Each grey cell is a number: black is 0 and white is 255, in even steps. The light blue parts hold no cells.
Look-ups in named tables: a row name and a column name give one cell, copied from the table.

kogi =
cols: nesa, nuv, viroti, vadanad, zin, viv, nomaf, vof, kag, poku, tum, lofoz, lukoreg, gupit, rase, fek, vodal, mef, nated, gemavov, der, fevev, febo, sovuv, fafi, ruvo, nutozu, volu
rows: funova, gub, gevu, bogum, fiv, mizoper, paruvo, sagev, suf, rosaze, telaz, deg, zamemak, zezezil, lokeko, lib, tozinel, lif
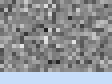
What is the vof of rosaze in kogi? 155
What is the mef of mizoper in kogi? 143
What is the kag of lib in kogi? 157
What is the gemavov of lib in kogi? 75
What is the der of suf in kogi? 161
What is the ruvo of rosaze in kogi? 129
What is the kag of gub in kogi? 169
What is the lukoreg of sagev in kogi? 202
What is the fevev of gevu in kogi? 133
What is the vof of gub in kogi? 95
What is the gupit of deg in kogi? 86
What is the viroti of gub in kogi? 79
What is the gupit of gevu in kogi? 130
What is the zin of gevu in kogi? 141
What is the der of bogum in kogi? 129
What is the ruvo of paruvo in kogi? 167
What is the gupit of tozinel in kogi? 134
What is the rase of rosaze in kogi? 146
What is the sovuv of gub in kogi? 139
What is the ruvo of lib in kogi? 193
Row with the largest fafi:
paruvo

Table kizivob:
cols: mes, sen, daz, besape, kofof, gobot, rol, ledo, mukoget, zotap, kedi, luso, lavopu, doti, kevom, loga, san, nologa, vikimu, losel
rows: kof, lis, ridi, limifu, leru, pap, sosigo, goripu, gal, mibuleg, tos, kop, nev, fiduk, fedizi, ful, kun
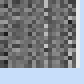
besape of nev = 147
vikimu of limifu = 69
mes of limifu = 118
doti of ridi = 119
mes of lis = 86
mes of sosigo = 106
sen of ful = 37
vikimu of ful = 94
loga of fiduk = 89
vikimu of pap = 106

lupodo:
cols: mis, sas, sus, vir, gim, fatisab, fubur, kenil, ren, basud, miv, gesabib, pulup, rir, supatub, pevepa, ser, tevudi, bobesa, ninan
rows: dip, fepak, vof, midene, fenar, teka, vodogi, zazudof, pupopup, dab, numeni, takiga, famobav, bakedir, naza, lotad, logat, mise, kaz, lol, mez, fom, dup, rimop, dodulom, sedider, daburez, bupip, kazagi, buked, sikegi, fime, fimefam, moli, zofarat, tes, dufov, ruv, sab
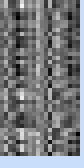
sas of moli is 122
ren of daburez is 108
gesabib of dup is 82
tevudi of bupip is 107
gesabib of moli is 83
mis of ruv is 124
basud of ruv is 178
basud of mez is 136
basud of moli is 203
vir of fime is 92
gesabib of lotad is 72
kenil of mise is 145
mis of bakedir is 115
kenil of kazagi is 110
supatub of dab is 180
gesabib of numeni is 124
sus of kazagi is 158

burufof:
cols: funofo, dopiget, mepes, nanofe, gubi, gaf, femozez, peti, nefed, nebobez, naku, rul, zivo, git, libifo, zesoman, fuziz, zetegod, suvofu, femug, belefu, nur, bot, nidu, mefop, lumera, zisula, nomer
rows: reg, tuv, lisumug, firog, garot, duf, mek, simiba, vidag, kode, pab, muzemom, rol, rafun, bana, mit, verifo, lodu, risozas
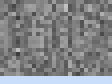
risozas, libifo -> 118
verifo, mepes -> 149
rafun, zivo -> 107
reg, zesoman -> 111
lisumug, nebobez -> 125
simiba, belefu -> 112
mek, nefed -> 144
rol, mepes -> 95
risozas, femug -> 74
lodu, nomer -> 99
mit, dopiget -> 124
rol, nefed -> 128
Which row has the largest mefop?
mek

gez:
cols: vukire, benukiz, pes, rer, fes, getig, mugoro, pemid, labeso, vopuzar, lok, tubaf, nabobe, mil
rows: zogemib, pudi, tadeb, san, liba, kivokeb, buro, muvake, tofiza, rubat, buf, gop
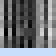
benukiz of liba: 17
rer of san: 34
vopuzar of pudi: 134
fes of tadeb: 94
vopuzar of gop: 141
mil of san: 135
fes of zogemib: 78
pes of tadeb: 144
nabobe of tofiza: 222
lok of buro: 164
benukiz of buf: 47
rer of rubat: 38
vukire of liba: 182
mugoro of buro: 110
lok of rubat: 147
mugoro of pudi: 82
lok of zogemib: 147
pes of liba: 151

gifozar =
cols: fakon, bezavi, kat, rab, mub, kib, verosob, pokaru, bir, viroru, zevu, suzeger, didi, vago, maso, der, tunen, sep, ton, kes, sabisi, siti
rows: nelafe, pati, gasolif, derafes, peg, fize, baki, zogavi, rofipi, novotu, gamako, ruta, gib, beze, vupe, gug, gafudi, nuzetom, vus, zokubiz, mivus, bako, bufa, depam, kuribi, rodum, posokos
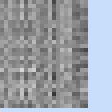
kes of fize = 142
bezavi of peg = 131
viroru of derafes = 138
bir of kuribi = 167
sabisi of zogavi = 107
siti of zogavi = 92
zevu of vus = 149
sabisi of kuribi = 150
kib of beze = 138
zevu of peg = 130
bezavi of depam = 121
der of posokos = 155
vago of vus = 80
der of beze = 158

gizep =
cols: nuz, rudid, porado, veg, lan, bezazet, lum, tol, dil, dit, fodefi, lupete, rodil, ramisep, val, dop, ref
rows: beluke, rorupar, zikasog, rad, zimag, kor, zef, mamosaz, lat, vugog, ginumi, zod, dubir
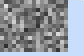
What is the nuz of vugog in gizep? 194
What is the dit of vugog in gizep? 162
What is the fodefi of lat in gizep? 113
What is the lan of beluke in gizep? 140
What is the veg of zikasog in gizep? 158
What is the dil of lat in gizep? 114
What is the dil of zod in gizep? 124
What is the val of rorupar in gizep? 77
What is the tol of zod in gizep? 146
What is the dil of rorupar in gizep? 114
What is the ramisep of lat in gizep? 107

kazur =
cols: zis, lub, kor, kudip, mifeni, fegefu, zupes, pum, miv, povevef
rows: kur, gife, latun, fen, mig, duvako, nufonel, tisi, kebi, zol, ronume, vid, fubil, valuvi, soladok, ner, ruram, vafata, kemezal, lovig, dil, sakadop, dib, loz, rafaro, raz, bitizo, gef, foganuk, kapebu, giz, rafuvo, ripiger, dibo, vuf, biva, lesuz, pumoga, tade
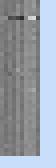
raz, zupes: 143
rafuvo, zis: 129
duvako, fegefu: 117
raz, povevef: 121
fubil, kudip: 117
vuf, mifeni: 137
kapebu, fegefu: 123
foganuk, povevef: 119
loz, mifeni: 135
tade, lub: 122
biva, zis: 126
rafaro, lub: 118
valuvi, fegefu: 125
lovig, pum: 135
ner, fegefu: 119
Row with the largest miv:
mig

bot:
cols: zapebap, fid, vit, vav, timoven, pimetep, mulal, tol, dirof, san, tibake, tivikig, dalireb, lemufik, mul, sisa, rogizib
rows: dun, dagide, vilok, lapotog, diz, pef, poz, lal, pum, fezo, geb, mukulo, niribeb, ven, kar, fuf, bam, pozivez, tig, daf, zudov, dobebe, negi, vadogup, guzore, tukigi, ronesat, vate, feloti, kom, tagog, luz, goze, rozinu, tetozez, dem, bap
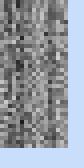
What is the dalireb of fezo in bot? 137
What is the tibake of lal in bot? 135
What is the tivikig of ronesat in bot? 178
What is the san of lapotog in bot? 139
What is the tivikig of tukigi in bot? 160
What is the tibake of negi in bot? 172
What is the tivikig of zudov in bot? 167
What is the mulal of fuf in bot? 163
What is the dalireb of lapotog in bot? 84
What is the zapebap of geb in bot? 161
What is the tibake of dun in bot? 115
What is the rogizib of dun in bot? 135
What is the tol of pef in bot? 109
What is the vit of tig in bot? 78

